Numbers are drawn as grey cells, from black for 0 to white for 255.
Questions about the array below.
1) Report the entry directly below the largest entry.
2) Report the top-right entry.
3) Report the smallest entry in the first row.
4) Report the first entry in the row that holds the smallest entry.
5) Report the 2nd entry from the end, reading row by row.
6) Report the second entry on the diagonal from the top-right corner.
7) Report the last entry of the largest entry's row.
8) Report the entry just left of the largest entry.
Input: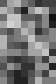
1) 80
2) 65
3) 50
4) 109
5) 123
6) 164
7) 34
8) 164
